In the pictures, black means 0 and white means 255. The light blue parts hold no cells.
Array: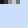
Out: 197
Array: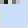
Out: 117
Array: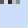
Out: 193
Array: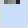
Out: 150
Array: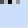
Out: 220
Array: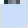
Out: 145
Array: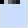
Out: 56
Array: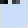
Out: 60
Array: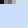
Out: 178
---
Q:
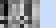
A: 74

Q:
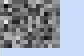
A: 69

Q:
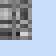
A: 106

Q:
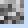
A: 105

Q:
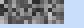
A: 154

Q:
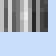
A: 105
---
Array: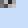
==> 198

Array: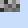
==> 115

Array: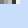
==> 242

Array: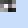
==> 40

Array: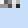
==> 37

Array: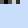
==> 49

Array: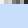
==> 43
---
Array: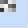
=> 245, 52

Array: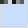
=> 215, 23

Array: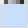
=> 236, 46

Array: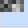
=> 209, 38

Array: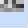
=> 228, 48

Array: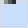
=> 218, 45
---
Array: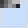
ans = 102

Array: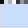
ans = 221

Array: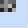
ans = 143

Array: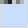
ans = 100

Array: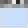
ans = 94

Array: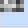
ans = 228

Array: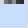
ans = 114

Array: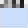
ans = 124

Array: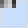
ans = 173
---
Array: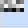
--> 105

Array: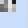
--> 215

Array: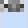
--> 92

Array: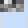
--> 134

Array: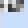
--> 119

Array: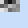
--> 134

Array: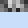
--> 143

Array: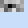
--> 124

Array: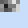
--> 169

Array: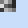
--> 154
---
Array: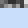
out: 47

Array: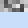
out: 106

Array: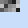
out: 140

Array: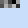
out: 63

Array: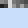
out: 219

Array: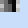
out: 93
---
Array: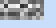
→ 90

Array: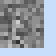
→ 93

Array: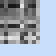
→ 94

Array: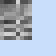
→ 84

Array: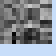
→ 186
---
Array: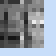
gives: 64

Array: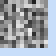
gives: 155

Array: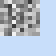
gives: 227

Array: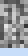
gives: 121

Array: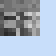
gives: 70

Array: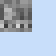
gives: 128

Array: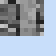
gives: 111
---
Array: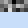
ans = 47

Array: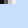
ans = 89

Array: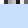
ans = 50

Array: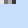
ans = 117

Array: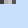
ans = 178

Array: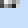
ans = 157

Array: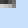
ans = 194
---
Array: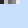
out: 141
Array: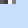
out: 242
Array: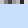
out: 41
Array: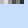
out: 125
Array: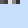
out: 137
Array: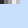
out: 234
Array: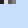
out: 88
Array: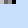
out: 146
